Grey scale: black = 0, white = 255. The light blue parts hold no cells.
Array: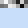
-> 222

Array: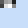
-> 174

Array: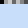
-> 162

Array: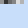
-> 148

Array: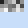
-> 214

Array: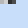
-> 76

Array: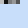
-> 123

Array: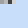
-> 160

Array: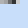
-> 162
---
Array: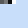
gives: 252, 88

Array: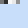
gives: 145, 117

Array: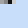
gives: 206, 163

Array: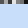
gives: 18, 84

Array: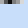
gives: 216, 171

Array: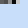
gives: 202, 94

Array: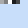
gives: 70, 170

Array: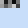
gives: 113, 158

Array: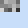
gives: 106, 211
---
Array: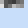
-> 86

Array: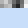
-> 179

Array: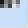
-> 162

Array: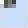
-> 92

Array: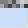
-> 114

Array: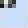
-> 182
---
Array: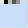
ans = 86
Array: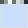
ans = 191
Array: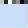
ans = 4
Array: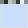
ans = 240
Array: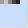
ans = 67
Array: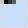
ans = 52
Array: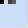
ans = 62
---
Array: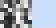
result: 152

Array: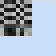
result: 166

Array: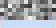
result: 171

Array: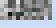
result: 210

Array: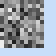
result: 155

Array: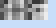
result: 95

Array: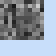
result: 148

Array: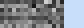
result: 65

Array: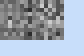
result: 99
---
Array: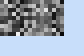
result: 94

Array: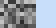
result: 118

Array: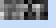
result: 156

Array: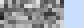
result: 225

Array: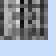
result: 84

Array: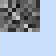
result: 146

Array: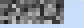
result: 86
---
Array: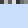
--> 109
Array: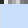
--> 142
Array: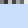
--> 124
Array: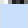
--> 114
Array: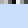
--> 158
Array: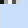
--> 169
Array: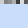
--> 142
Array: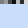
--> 125
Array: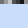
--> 113
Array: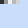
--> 184
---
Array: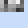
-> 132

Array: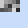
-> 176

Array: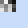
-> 201

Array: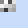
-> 204

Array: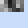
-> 180

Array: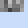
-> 119

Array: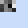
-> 11
